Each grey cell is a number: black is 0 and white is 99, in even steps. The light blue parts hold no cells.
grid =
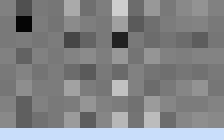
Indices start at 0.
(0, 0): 50
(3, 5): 54
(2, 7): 13
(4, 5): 35
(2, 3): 48
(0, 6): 49
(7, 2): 44
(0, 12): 57
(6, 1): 37
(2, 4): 27
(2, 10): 45
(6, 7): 48
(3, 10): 50
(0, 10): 47
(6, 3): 47
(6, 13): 51
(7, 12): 55
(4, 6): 47
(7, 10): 42
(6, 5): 58
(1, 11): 50
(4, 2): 45
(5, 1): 55
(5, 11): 52
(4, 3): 48
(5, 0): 46
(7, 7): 71
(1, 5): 49
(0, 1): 31
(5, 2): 48
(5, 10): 47

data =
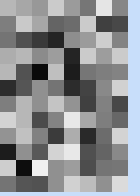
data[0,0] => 71
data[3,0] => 67
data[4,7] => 51
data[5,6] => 53
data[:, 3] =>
[79, 39, 14, 61, 74, 45, 76, 51, 23, 82, 56, 56]
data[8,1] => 75
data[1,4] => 42
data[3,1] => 71
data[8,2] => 50
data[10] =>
[80, 5, 93, 56, 61, 30, 45, 46]
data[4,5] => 46
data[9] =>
[11, 56, 34, 82, 90, 31, 39, 53]
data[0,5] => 46
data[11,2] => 32
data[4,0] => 71
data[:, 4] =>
[60, 42, 55, 14, 11, 17, 57, 90, 67, 90, 61, 81]
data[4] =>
[71, 32, 4, 74, 11, 46, 49, 51]
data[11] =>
[45, 33, 32, 56, 81, 73, 56, 85]
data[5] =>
[17, 33, 56, 45, 17, 26, 53, 81]
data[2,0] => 45
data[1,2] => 65

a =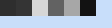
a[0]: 18
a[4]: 65

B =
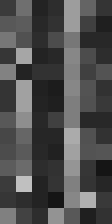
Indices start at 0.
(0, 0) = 23
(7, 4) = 49
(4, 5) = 25
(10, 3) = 19
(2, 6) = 16
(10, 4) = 58
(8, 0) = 28
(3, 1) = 64
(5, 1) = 63
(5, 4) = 52
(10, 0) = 36
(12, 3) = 8
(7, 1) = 55
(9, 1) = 35
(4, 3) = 19
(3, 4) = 52
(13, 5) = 12
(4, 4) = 51
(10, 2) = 17
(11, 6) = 15
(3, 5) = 29
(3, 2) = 14
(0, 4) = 61
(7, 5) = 16
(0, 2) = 14
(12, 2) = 14
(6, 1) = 63
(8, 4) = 66
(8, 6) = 19

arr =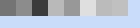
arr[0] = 45
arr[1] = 54
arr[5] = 86
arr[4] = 59
